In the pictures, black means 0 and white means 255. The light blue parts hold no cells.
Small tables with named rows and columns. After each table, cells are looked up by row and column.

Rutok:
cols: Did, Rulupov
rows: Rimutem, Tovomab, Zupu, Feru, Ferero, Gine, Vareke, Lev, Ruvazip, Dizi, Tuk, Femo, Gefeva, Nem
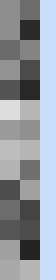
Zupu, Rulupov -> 131
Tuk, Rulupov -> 68
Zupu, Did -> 107
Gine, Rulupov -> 182
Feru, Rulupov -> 75
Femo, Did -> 86
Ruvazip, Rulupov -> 111
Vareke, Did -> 154
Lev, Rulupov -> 181
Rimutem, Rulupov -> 109
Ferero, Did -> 83
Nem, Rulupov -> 181
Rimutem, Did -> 142
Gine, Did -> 220
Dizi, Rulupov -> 161
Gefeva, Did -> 160
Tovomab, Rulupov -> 43

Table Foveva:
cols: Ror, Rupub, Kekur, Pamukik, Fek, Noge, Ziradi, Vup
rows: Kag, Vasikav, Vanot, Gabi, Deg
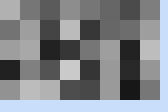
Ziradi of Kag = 75
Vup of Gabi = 150
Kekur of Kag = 91
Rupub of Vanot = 168
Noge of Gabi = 153
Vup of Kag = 126
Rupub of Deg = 188
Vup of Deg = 119
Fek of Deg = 72
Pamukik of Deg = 77
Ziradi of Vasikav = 109
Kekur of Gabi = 83
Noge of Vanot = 158
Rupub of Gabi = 128
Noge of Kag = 102
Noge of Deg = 154
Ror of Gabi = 33
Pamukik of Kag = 141
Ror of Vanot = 158
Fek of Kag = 118
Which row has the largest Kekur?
Deg

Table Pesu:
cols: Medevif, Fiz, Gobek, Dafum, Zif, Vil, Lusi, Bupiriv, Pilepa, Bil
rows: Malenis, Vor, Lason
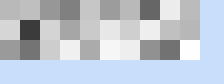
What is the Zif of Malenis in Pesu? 198
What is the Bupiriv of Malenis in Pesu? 102
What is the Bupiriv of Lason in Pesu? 145
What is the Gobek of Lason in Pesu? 205
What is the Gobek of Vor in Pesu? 212
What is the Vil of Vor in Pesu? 231
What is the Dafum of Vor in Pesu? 166
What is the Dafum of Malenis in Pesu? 128
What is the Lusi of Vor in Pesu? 207
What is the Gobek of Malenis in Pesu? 151
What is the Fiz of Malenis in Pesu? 191
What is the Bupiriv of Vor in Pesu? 238
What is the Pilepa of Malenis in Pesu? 236
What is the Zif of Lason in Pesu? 171
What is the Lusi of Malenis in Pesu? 185
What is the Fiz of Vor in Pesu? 59
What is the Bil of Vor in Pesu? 183
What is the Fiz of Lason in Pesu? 116
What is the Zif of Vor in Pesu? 202

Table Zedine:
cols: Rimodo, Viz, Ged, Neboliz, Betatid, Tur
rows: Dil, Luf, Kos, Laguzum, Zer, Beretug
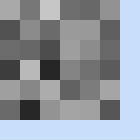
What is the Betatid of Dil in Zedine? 104
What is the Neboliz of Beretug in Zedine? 164
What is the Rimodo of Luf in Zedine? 82
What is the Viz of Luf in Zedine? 139
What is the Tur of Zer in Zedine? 165
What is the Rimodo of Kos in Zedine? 108
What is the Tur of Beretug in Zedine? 86
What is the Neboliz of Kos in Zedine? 158
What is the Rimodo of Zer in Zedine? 159
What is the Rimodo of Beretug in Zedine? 106
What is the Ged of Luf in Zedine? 107
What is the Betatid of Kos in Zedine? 140
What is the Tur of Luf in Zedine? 95
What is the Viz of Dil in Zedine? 119
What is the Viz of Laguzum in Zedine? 185
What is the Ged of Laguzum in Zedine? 38
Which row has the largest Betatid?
Beretug

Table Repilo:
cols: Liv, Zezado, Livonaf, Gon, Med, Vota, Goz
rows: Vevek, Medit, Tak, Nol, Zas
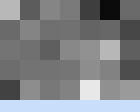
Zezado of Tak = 112
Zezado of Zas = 141
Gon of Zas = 130
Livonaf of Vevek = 133
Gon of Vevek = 122
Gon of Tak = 136
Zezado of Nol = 115
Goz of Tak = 95
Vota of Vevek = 11
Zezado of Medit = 132
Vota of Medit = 103
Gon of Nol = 117
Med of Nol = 141
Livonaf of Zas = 120
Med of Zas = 232
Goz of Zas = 154
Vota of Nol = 130
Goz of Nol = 77
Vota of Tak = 183

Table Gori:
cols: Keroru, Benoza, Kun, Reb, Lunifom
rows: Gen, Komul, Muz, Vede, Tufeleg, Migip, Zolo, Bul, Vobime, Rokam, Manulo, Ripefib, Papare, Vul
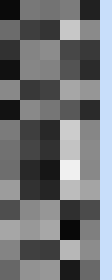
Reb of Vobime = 240
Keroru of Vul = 103
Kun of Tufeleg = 65
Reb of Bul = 195
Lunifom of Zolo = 134
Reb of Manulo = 47
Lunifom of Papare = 140
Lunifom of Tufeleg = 150
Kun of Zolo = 40
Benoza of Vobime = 40
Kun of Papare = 60
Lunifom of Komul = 138
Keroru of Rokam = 156
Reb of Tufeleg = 166

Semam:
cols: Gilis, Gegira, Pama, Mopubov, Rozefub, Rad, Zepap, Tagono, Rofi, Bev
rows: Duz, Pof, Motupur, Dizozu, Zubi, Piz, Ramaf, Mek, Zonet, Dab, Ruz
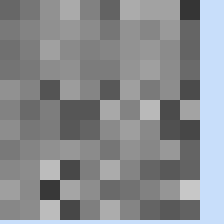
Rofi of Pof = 153
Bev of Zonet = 99
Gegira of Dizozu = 121
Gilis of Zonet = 135
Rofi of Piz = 75
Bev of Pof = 101
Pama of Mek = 144
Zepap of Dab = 114

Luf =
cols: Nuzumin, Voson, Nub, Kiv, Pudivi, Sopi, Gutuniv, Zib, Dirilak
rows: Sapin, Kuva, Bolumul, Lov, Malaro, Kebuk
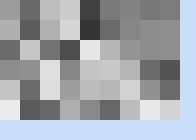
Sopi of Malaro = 183
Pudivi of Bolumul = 230
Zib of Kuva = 140
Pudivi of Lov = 196
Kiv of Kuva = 213
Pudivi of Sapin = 64
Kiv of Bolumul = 77
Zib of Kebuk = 232

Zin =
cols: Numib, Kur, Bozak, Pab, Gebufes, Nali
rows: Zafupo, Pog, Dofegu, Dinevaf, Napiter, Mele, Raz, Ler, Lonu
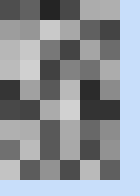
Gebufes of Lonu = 186
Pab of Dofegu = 68
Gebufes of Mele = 51
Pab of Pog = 168
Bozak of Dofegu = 120
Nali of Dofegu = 108
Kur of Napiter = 161
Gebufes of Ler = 73
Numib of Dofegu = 183
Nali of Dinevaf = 172
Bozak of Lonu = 146
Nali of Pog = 68
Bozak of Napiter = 89
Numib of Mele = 72
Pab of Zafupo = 72
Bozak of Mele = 171
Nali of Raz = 140
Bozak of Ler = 89

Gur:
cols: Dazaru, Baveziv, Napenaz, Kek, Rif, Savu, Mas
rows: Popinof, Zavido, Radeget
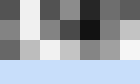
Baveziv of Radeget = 189
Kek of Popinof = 140
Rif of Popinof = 38
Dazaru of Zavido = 131
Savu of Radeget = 160
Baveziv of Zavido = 240
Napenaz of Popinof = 82
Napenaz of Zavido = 131
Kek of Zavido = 73
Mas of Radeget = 246
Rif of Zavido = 18
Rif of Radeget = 133
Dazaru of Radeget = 103
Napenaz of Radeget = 241
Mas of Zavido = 195
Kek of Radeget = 196

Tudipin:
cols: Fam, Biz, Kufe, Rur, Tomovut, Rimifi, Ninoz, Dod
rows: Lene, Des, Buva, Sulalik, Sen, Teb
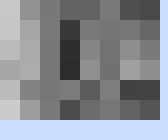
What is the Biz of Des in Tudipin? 166
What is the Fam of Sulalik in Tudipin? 167
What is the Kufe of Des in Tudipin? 121
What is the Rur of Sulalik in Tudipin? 44
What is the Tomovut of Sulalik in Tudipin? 144
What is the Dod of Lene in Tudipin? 74
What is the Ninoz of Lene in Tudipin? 79
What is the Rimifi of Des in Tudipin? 117
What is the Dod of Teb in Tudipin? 85
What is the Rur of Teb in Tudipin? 76
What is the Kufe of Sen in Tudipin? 119
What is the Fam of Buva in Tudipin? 186
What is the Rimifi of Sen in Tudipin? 125
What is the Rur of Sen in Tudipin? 123
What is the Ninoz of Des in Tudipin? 119
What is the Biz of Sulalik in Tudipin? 172
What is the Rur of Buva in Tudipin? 46
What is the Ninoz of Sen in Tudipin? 66

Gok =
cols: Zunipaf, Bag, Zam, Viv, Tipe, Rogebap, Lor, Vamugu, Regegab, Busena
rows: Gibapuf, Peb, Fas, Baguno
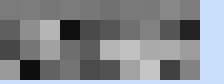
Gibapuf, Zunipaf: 123
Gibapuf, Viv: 123
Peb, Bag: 142
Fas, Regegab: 171
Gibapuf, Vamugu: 121
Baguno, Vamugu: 197
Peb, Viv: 16
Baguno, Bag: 14
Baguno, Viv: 116
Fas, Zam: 161
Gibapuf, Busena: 125
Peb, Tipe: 74
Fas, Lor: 193
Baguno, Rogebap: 82
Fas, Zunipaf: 71
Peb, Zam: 181
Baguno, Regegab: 65
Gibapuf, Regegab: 135
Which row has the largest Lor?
Fas

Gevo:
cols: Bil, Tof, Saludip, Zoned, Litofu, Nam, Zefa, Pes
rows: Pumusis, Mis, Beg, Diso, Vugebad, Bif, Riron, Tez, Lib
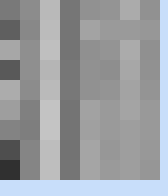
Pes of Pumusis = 145
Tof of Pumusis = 140
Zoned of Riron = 116
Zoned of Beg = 116
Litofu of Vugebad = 145
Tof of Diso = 143
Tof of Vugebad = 140
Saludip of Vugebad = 186
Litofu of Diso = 145
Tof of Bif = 128
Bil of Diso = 89
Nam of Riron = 154
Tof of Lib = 133
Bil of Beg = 167
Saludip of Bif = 195
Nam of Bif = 154
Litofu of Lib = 165
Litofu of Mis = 163
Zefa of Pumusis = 171
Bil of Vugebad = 172

